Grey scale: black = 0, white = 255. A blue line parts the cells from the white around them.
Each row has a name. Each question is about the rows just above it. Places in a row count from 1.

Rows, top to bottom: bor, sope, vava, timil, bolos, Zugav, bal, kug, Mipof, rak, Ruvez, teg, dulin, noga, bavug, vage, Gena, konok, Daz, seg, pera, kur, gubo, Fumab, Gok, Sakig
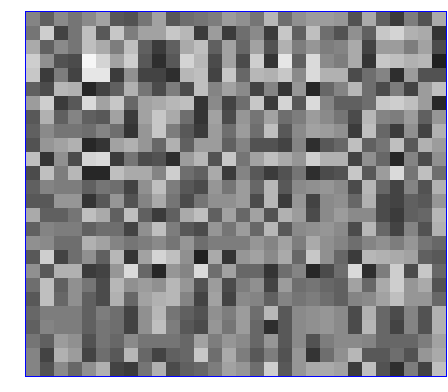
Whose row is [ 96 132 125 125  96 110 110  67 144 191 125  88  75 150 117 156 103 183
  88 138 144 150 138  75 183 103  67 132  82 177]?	vage
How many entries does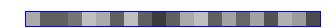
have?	21
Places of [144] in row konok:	5 12 22
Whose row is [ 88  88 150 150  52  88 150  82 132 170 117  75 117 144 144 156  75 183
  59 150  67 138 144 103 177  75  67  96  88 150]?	noga
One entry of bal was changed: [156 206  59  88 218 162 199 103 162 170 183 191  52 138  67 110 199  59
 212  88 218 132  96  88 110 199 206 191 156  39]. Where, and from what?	24, [96]
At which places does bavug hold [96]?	2 3 7 9 11 14 28

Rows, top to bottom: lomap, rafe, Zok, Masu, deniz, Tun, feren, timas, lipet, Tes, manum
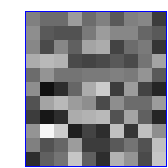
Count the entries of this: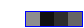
4
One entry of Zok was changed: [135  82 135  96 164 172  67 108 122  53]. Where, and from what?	2, [74]
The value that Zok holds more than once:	[135]
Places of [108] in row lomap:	2 3 5

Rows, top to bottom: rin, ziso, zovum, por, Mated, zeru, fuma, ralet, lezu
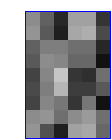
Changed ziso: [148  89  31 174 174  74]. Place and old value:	4, [167]
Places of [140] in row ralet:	1 4
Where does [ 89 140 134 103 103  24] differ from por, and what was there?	6, [18]
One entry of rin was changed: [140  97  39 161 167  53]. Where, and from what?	5, [161]
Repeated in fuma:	[119]
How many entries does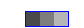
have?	3
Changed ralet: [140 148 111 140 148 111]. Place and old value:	5, [154]

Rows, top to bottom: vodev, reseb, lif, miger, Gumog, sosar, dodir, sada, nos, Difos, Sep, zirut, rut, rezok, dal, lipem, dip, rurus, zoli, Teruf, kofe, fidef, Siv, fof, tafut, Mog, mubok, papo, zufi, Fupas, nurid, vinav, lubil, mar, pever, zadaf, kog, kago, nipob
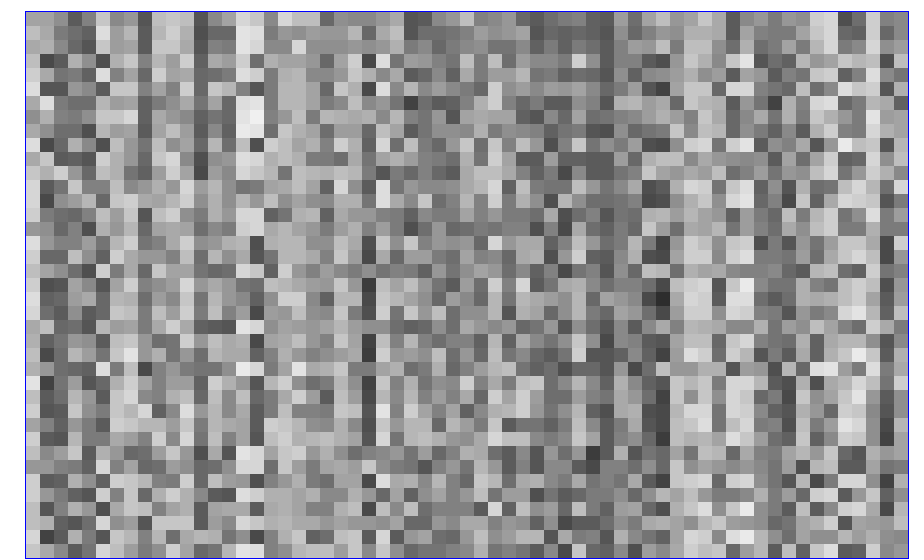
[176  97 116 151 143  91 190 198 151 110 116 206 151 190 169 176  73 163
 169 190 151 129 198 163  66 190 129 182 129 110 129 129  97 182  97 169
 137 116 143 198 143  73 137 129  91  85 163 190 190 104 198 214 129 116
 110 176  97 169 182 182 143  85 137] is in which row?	fof
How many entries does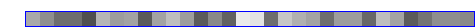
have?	32
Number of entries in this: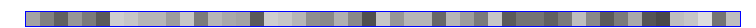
51
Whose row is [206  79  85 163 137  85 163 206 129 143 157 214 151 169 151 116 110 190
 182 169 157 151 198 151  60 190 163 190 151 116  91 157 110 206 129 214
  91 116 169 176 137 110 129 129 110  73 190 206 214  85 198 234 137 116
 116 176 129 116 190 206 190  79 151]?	Teruf
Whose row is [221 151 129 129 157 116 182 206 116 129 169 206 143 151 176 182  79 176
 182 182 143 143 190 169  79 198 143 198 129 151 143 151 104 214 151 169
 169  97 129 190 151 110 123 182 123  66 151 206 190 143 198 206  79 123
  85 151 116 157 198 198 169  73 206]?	dip
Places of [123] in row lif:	15 28 31 38 40 47 54 56 59
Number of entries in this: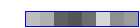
8

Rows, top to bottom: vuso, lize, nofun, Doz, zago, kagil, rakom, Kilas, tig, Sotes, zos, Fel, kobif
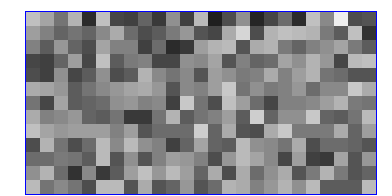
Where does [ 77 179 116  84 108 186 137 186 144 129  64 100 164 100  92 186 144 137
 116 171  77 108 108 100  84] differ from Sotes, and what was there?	4, [77]
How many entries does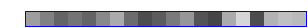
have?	20

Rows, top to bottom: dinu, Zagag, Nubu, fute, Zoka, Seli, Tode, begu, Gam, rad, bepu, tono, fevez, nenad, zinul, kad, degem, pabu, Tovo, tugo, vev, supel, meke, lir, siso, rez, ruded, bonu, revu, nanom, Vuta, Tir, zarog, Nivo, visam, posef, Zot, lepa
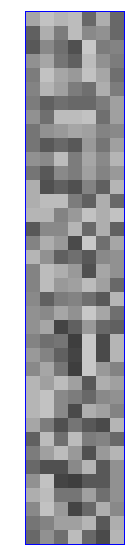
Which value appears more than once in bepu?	[137]
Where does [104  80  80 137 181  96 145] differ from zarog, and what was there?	6, [88]

